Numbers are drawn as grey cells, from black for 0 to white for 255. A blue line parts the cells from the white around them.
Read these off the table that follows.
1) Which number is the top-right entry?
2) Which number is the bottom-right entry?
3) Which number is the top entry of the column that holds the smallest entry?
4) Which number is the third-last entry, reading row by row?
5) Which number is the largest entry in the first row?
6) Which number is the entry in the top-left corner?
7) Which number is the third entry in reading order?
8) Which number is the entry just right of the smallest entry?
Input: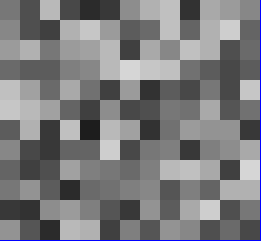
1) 135
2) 72
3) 43
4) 79
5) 192
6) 119
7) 185
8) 185

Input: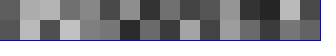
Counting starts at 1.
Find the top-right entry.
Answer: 73
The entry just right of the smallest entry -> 186
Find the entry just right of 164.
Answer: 67
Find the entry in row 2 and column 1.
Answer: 85
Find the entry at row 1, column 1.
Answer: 93
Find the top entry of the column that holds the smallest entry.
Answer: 37
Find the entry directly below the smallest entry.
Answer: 59
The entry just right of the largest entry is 127
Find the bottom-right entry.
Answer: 99
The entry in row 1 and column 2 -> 172

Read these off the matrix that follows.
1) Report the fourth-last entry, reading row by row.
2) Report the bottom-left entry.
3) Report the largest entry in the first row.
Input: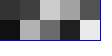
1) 178
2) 16
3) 204

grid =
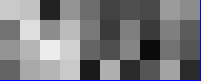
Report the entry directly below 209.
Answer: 201
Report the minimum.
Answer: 11
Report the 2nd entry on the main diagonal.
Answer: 222
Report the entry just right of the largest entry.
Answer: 209
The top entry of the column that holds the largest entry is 34
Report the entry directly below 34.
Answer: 140
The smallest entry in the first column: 100
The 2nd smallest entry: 26
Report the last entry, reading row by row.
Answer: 42
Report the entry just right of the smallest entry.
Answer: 114
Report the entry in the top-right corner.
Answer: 140
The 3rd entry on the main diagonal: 236

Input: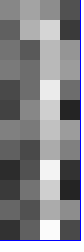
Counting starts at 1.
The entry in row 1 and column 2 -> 163
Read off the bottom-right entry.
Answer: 73
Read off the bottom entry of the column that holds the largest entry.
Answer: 251
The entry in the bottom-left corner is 50
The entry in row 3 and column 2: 89
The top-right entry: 81
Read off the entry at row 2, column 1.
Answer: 96
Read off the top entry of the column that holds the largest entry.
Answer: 141
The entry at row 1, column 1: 135
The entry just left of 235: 109

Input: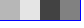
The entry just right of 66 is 129
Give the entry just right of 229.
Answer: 66

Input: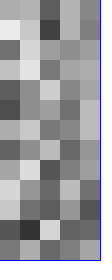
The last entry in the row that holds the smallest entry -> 105
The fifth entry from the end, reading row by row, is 121
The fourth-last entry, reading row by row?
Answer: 173
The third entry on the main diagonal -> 158
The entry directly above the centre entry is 158
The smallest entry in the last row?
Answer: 105
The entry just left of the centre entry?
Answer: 199
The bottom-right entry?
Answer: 165
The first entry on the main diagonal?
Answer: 173
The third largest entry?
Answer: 219
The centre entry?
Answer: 121
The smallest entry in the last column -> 86
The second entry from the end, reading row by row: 127
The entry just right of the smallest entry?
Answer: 213
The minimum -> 51
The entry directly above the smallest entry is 113
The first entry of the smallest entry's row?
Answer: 86
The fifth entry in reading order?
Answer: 135
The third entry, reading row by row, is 93

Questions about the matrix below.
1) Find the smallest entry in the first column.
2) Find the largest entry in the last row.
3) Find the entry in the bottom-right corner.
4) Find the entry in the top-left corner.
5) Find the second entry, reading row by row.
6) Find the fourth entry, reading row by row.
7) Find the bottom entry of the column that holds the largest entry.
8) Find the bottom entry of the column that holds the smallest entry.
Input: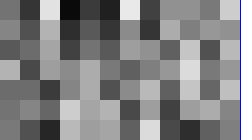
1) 89
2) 219
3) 127
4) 115
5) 53
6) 10
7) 96
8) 185

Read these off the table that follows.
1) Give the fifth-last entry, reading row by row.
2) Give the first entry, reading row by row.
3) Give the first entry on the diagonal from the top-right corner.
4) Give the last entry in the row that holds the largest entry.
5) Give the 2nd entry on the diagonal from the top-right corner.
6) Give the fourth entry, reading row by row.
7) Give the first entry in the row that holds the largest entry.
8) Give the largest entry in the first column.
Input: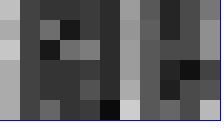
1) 205
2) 191
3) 118
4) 184
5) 74
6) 52
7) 171
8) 198

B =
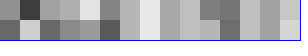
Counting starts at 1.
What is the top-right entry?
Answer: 199
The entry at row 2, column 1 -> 104
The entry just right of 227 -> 132
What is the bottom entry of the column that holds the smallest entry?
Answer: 207
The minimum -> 61

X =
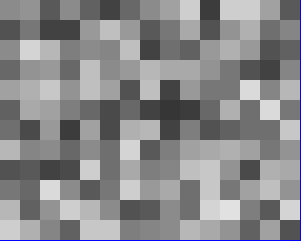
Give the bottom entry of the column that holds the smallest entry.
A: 139
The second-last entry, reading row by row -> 161
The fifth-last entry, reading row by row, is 169
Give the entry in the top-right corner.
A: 89
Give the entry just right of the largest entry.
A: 126
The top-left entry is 139
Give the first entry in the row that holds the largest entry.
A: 183
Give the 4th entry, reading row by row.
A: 139
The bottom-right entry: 82
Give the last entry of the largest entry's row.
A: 212
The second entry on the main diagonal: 119
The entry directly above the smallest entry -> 66
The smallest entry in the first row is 60
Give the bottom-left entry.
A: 206
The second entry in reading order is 147
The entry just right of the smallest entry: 60
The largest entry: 225
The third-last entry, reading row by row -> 97
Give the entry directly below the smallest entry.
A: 66
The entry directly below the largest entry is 147
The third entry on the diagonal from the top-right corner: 153
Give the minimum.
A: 54
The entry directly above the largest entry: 119
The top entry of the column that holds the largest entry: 206

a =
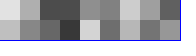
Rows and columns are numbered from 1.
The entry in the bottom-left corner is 191
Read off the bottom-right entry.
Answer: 151
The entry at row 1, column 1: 226
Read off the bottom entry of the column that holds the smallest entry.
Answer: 56
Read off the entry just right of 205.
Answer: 159

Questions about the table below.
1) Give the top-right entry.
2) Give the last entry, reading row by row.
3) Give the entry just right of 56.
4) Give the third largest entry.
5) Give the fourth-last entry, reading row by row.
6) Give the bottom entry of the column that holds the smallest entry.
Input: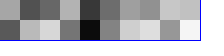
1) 193
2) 245
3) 109
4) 215
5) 207
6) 12

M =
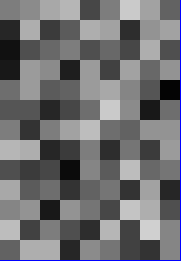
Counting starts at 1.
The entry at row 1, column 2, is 139
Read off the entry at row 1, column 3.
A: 168
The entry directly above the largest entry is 174
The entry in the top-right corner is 98
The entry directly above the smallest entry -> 147
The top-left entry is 125
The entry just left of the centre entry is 162
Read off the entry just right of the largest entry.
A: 133
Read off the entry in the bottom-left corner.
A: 98
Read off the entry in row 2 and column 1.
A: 38
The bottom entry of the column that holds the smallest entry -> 133
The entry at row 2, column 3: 59
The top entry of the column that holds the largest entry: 162
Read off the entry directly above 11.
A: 59
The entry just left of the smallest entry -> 85
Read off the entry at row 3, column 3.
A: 104
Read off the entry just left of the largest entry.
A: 65
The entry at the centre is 189
